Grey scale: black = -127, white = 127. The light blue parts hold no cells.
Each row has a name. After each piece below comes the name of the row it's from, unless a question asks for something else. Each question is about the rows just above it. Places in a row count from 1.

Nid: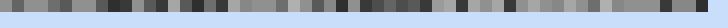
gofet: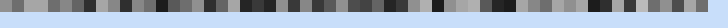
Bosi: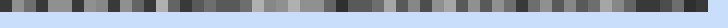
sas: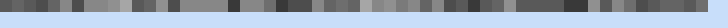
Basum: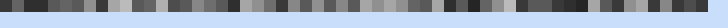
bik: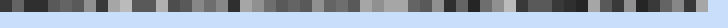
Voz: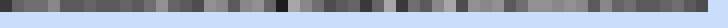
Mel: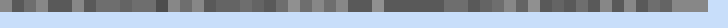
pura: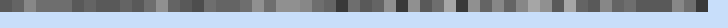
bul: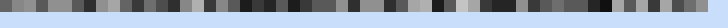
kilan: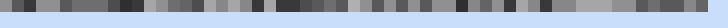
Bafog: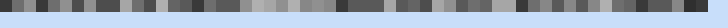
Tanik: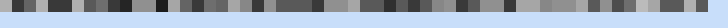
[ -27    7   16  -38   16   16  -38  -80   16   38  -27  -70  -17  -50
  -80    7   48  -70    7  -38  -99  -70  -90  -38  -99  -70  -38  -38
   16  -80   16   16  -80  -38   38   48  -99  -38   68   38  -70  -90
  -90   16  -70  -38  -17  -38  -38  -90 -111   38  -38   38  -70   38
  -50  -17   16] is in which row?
bul
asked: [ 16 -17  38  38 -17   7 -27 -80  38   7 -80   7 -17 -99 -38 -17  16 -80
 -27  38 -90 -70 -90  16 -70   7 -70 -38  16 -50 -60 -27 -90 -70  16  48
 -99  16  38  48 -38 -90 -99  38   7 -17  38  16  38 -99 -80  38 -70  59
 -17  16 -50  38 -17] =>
gofet
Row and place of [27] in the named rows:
Nid, 37
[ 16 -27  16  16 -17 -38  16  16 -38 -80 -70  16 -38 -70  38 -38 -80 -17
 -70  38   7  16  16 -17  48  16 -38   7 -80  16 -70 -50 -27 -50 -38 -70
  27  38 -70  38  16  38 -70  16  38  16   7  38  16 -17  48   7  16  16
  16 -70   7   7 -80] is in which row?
Nid
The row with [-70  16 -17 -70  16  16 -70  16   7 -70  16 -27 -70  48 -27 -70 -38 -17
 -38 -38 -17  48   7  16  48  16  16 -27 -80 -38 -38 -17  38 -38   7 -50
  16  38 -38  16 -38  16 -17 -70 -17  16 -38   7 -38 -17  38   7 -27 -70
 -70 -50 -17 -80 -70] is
Bosi
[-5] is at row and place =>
sas, 34
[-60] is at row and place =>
gofet, 31

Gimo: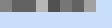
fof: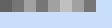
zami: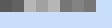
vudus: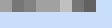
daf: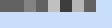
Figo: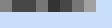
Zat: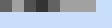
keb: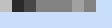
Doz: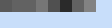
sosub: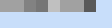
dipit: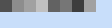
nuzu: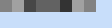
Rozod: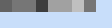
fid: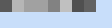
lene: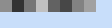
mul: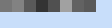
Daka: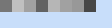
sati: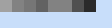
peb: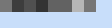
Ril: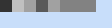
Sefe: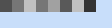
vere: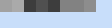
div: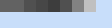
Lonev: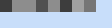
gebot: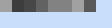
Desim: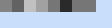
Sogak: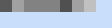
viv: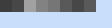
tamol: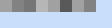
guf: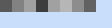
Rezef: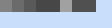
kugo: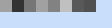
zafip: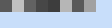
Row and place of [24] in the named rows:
Daka, 7
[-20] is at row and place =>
Rezef, 2
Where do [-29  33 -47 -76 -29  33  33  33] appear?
Zat
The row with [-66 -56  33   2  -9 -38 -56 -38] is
viv
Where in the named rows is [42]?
vere, 2
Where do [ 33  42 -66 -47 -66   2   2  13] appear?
vere

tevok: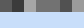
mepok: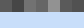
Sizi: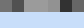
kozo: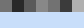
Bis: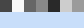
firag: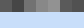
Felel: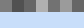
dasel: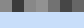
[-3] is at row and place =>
Felel, 1
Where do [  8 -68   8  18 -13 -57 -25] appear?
dasel
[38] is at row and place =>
tevok, 3

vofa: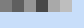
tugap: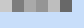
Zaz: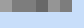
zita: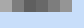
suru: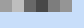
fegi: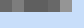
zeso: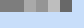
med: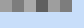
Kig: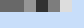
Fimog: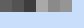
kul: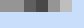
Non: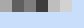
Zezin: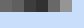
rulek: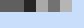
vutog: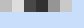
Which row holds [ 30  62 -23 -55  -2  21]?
suru
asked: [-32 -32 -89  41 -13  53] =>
rulek
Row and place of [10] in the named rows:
Fimog, 5
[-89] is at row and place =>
rulek, 3
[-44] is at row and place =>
Fimog, 2
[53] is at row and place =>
rulek, 6
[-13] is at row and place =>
rulek, 5

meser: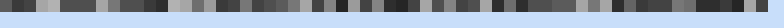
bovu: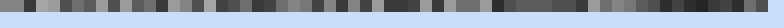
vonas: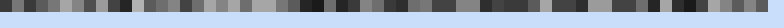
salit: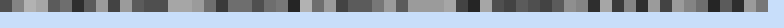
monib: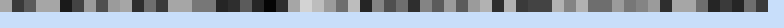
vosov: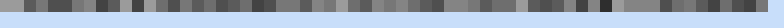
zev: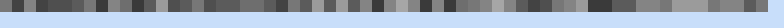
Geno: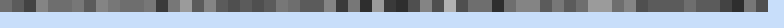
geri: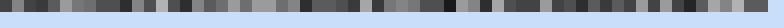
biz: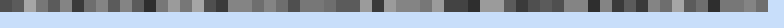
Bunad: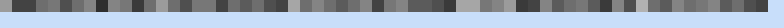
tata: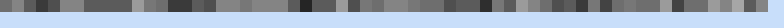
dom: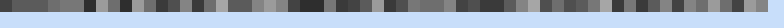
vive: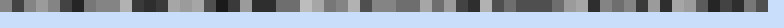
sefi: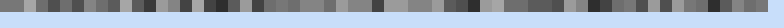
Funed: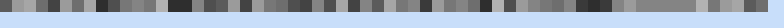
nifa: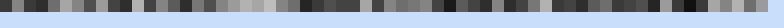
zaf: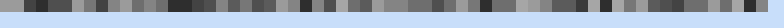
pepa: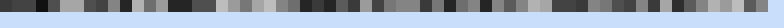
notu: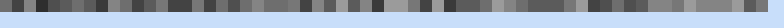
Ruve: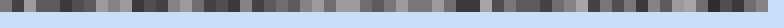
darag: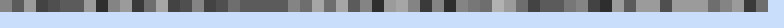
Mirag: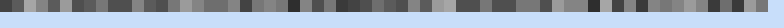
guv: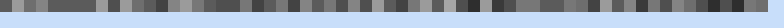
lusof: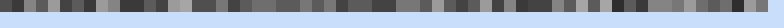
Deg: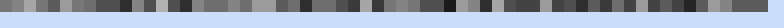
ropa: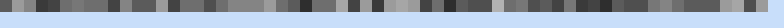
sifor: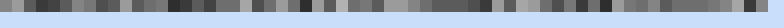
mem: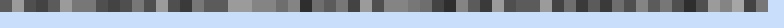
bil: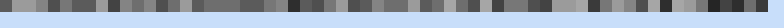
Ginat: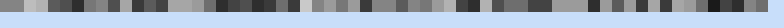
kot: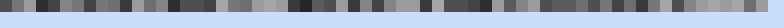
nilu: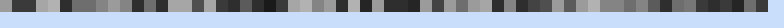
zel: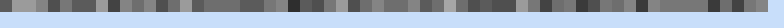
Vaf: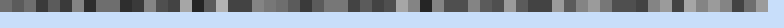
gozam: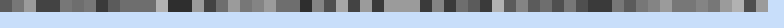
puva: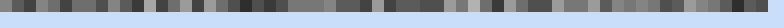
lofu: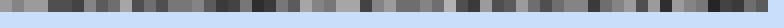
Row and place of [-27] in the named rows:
meser, 53
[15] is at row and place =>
salit, 48

